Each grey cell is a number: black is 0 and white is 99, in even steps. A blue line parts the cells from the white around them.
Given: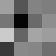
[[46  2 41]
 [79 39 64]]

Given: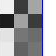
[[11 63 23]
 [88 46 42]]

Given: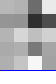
[[58 57 18]
 [70 83 74]]

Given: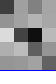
[[57 63 70]
 [85 26  6]]

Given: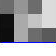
[[ 6 66 76]
 [ 5 66 42]]

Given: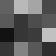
[[35 21 30]
 [ 7 21 23]]
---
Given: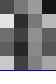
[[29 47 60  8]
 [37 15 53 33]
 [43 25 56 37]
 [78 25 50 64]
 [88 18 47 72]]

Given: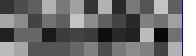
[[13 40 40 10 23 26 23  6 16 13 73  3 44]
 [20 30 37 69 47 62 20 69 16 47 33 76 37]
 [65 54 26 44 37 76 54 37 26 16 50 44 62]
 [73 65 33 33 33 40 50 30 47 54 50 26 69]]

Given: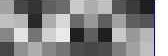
[[27 56 67 52 45 30 27 30 49 63 74]
 [52 88 45 81 91 12 37 12 78 59 71]
 [63 27 20 37 41 78 67 74 33 23 12]
 [74 71 16 67 84 41 59 37 63 37 33]]

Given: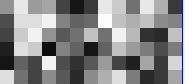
[[ 8 38 26 94 30 19 34 60 26 12 64 22 83]
 [12 86 79  5 51 38  8 38 75 60 48 30 48]
 [26 79 94 57 34 44 75 44 94 72 19 16 75]
 [30 86 86 94 51 38 41 98 75 68 75 54 51]
 [57 90 60 64 26  8 22 90 79 44 90 68 22]
 [86 44 26 54 34 16 54 68 86 48 16 22 64]]

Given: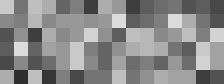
[[28 53 32 42 59 78 53 39 63 42 49 39 59 42 82 63]
 [32 56 24 67 53 59 82 56 36 74 71 53 59 74 49 82]
 [36 85 39 63 59 78 49 39 56 67 71 67 45 36 78 63]
 [53 49 71 53 59 59 56 59 85 36 42 49 85 67 45 32]
 [67 18 74 21 49 28 45 45 74 45 56 67 63 63 24 32]
 [78 45 74 67 39 49 24 67 59 24 36 42 45 32 36 28]]

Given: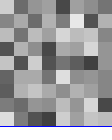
[[32 69 55 28 66 62 83 58]
 [36 69 76 66 55 69 62 52]
 [39 66 66 45 86 55 58 52]
 [48 42 58 55 73 58 83 28]
 [52 66 42 69 48 90 32 69]
 [73 45 73 62 83 73 76 52]
 [76 32 80 32 45 36 25 58]
 [80 42 58 62 28 62 55 45]
 [86 48 32 25 80 62 76 73]]

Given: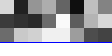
[[23 19 16 42 97 36 70 84]
 [42 78 81 93 93 61 30 26]
 [84 13 58 67 39  6 74 51]]
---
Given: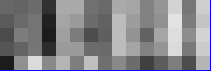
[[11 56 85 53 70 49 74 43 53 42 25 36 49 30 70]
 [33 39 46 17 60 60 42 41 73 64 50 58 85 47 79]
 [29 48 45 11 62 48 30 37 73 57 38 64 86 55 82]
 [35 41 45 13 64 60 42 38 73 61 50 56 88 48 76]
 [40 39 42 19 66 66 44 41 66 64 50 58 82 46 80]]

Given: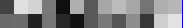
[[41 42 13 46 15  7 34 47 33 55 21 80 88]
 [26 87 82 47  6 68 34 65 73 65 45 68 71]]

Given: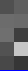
[[28 21]
 [32 77]
 [43 24]
 [42 41]
 [31 37]]

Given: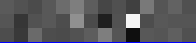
[[30 22 41 30 29 32 36 49 33  6 34 33 37 31]
 [33 21 32 34 30 56 29 12 32 95 30 34 33 33]
 [35 32 29 34 42 49 36 27 31 25 47 33 38 31]]

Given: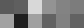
[[63 12 62 38 50 38]
 [35 37 84 57 51 48]]

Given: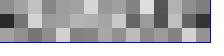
[[63 56 46 55 81 51 52 65 56 73 54 60 51 81 57]
 [16 46 82 60 62 70 68 64 78 40 60 32 74 39 20]
 [55 63 75 52 61 63 83 59 62 51 86 33 69 55 49]]

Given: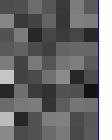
[[53 29 32 41 47 28 35]
 [73 15 32 49 50 29 34]
 [41 47 48 20 36 46 44]
 [15 43 23 19 32 31  7]
 [77 26 29 44 54 15 30]
 [48 26 47 33 46 49 35]
 [35 38 29 25 39 40 40]
 [32 48 15 27 23 27 15]
 [52 22 26 39 21 50 48]
 [30 31 42 33 22 48 35]]

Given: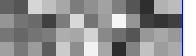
[[62 47 60 36 79 55 94 65 17 51 75 61 66]
 [46 40 45 48 67 65 82 53 43 33 59 65 59]
 [58 45 41 25 48 84 45 61 95 58 24 20 25]
 [38 33 83 74 65 48 56 63 49 33 18 69 73]]
